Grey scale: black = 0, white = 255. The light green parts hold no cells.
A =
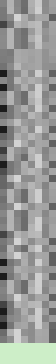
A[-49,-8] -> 131
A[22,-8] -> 109
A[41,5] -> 204
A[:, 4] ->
[175, 171, 142, 182, 155, 173, 150, 162, 159, 162, 143, 174, 144, 181, 172, 144, 182, 146, 140, 182, 142, 182, 176, 140, 182, 140, 182, 175, 174, 142, 168, 168, 180, 182, 141, 178, 140, 140, 158, 140, 171, 179, 141, 182, 144, 182, 140, 140, 141]
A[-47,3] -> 171
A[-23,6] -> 132
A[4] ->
[137, 180, 127, 112, 155, 186, 148, 161]
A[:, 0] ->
[131, 121, 120, 68, 137, 139, 138, 126, 124, 115, 28, 137, 28, 124, 131, 28, 106, 139, 28, 97, 122, 62, 109, 28, 78, 103, 102, 124, 112, 121, 135, 123, 132, 68, 120, 112, 130, 28, 124, 28, 124, 132, 126, 67, 28, 75, 28, 107, 121]
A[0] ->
[131, 178, 134, 110, 175, 200, 139, 160]
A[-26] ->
[28, 118, 134, 173, 140, 206, 164, 98]
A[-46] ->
[68, 117, 178, 167, 182, 188, 133, 163]
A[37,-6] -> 136
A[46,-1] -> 102
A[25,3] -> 140
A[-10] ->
[28, 119, 149, 173, 140, 206, 164, 97]
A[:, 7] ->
[160, 156, 97, 163, 161, 157, 157, 159, 153, 143, 97, 163, 98, 151, 160, 99, 165, 145, 97, 165, 97, 155, 158, 98, 165, 96, 165, 159, 157, 97, 160, 156, 163, 163, 96, 158, 96, 97, 152, 97, 156, 163, 97, 163, 98, 153, 102, 96, 96]
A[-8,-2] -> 135
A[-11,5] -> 166
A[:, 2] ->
[134, 137, 211, 178, 127, 128, 128, 169, 170, 183, 139, 181, 140, 132, 134, 150, 150, 189, 153, 175, 211, 148, 139, 134, 136, 211, 171, 142, 139, 211, 129, 136, 138, 180, 211, 136, 211, 136, 174, 149, 138, 138, 211, 180, 140, 142, 162, 211, 211]
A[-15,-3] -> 167
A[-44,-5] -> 114
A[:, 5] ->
[200, 206, 167, 188, 186, 197, 193, 166, 166, 166, 205, 166, 205, 206, 198, 205, 167, 166, 206, 166, 167, 167, 206, 206, 171, 169, 166, 206, 206, 167, 170, 206, 205, 186, 167, 206, 168, 206, 166, 206, 206, 204, 166, 186, 205, 204, 203, 168, 166]
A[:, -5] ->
[110, 108, 171, 167, 112, 114, 114, 165, 166, 159, 174, 161, 174, 109, 110, 173, 138, 155, 173, 158, 170, 137, 108, 173, 170, 140, 157, 108, 108, 171, 111, 108, 108, 166, 171, 109, 168, 173, 165, 173, 108, 108, 170, 166, 173, 161, 166, 145, 171]
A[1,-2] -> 141
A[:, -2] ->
[139, 141, 164, 133, 148, 143, 156, 146, 146, 144, 158, 144, 157, 133, 140, 157, 132, 161, 164, 132, 164, 132, 137, 164, 132, 165, 132, 140, 139, 164, 136, 145, 134, 133, 164, 135, 165, 164, 148, 164, 143, 135, 164, 133, 156, 133, 159, 165, 164]
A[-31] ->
[28, 118, 153, 173, 140, 206, 164, 97]
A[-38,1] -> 120

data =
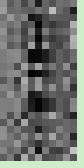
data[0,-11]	146
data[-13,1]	138
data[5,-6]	7
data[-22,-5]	99
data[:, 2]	[113, 109, 117, 127, 110, 126, 108, 139, 139, 77, 139, 52, 87, 114, 138, 137, 130, 57, 122, 97, 150, 117, 55]
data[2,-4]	94
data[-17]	[142, 91, 108, 61, 160, 30, 149, 77, 68, 102, 171]
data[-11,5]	155
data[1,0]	156
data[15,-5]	32
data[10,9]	82
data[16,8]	114
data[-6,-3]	95
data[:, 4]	[111, 93, 21, 92, 130, 96, 160, 7, 10, 92, 5, 90, 93, 25, 26, 31, 103, 74, 86, 93, 80, 143, 90]
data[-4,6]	97
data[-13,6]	32
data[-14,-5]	87
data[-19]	[146, 90, 110, 66, 130, 30, 121, 81, 95, 105, 139]
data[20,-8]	106
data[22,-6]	153
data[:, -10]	[92, 104, 151, 111, 90, 110, 91, 136, 133, 124, 138, 122, 123, 151, 126, 125, 81, 136, 98, 119, 118, 102, 122]
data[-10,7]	96
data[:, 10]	[122, 30, 81, 176, 139, 178, 171, 107, 113, 63, 102, 87, 52, 81, 131, 136, 37, 96, 99, 41, 78, 194, 84]
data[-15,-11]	124
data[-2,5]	16
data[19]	[145, 119, 97, 135, 93, 143, 97, 165, 96, 117, 41]
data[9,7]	120
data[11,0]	90
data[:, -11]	[146, 156, 114, 130, 146, 131, 142, 123, 124, 117, 123, 90, 132, 112, 126, 127, 130, 90, 142, 145, 118, 134, 93]
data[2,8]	89
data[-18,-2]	81
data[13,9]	88
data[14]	[126, 126, 138, 92, 26, 5, 30, 55, 93, 79, 131]

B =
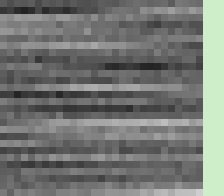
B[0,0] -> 91
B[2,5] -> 152
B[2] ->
[145, 138, 154, 148, 151, 152, 142, 133, 151, 153, 138, 131, 116, 140, 112, 132, 125, 117, 133, 117, 122, 109, 95, 110, 119, 113, 110, 107, 110]
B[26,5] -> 112
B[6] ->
[138, 124, 131, 147, 146, 144, 140, 152, 155, 160, 144, 158, 151, 167, 149, 146, 145, 146, 134, 130, 122, 120, 104, 114, 93, 103, 86, 75, 75]
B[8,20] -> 93
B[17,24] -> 170
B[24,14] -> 117
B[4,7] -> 128
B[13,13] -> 82
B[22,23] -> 132
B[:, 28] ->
[107, 141, 110, 81, 83, 134, 75, 93, 75, 65, 99, 100, 118, 121, 88, 86, 103, 165, 113, 131, 106, 76, 136, 99, 95, 95, 128, 206]
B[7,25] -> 103
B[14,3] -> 107
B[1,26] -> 134
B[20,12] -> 112
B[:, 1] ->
[78, 63, 138, 125, 149, 102, 124, 112, 79, 123, 80, 74, 104, 63, 112, 88, 116, 107, 136, 80, 131, 76, 123, 71, 96, 109, 113, 99]
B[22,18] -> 143
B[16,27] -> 102
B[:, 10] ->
[89, 59, 138, 123, 119, 107, 144, 99, 99, 86, 103, 97, 165, 55, 106, 53, 82, 144, 129, 114, 100, 81, 131, 75, 127, 78, 117, 133]
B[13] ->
[60, 63, 36, 54, 60, 50, 56, 70, 40, 63, 55, 58, 65, 82, 65, 64, 76, 78, 71, 84, 85, 84, 92, 99, 111, 114, 116, 116, 121]
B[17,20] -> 180
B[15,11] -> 59
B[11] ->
[87, 74, 96, 81, 70, 80, 87, 89, 70, 74, 97, 85, 85, 76, 76, 74, 91, 110, 104, 85, 96, 93, 89, 97, 105, 109, 92, 100, 100]
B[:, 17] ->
[98, 117, 117, 87, 117, 112, 146, 116, 93, 51, 113, 110, 160, 78, 115, 59, 90, 170, 144, 135, 87, 74, 122, 89, 120, 74, 105, 145]
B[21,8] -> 85
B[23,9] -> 72
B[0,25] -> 119
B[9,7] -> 102
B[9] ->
[107, 123, 110, 115, 124, 123, 97, 102, 96, 81, 86, 81, 81, 78, 70, 46, 41, 51, 59, 52, 38, 36, 38, 52, 76, 64, 74, 79, 65]
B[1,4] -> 45
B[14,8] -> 112

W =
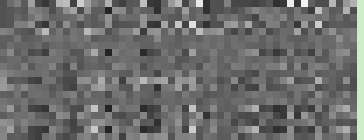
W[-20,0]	82
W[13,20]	101
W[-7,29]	86
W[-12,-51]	97
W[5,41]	96
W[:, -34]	[64, 137, 113, 83, 124, 104, 116, 108, 113, 126, 94, 64, 89, 119, 113, 108, 76, 95, 107, 64]
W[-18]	[83, 86, 104, 92, 114, 133, 116, 97, 102, 105, 108, 131, 99, 89, 108, 146, 90, 113, 107, 106, 147, 113, 115, 99, 90, 87, 126, 96, 112, 108, 84, 116, 106, 117, 95, 88, 69, 121, 126, 114, 133, 95, 119, 122, 123, 110, 120, 95, 109, 88, 102]
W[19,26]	129
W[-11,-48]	126
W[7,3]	106
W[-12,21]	94
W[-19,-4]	90
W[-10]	[135, 124, 116, 112, 108, 107, 113, 96, 105, 84, 83, 102, 107, 121, 132, 113, 106, 94, 90, 123, 98, 99, 70, 110, 114, 132, 94, 134, 110, 110, 123, 99, 104, 93, 97, 82, 74, 112, 95, 91, 96, 97, 109, 106, 126, 91, 97, 101, 93, 91, 86]
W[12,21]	98
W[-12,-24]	101
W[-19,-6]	192
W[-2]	[130, 160, 94, 118, 69, 62, 54, 132, 115, 95, 70, 75, 142, 200, 104, 36, 140, 107, 121, 111, 43, 57, 65, 129, 102, 128, 66, 205, 89, 102, 138, 93, 97, 96, 127, 148, 179, 70, 76, 47, 55, 142, 64, 79, 59, 135, 76, 122, 150, 175, 107]
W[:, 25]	[185, 90, 87, 197, 87, 94, 95, 112, 87, 88, 132, 151, 159, 96, 100, 121, 131, 146, 128, 130]
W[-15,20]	97
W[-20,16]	80
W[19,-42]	73
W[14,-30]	92
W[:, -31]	[191, 97, 147, 147, 60, 97, 97, 43, 101, 80, 98, 185, 96, 101, 92, 43, 133, 89, 43, 153]
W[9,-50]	106
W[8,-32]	105
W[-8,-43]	96
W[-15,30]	106
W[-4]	[93, 106, 113, 110, 120, 95, 89, 80, 139, 131, 79, 143, 122, 103, 104, 132, 80, 76, 92, 89, 133, 67, 86, 104, 119, 131, 92, 116, 149, 51, 100, 86, 113, 88, 76, 73, 81, 100, 109, 71, 55, 161, 56, 150, 112, 77, 95, 138, 104, 113, 135]
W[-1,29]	113
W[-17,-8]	154
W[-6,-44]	110
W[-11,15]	90
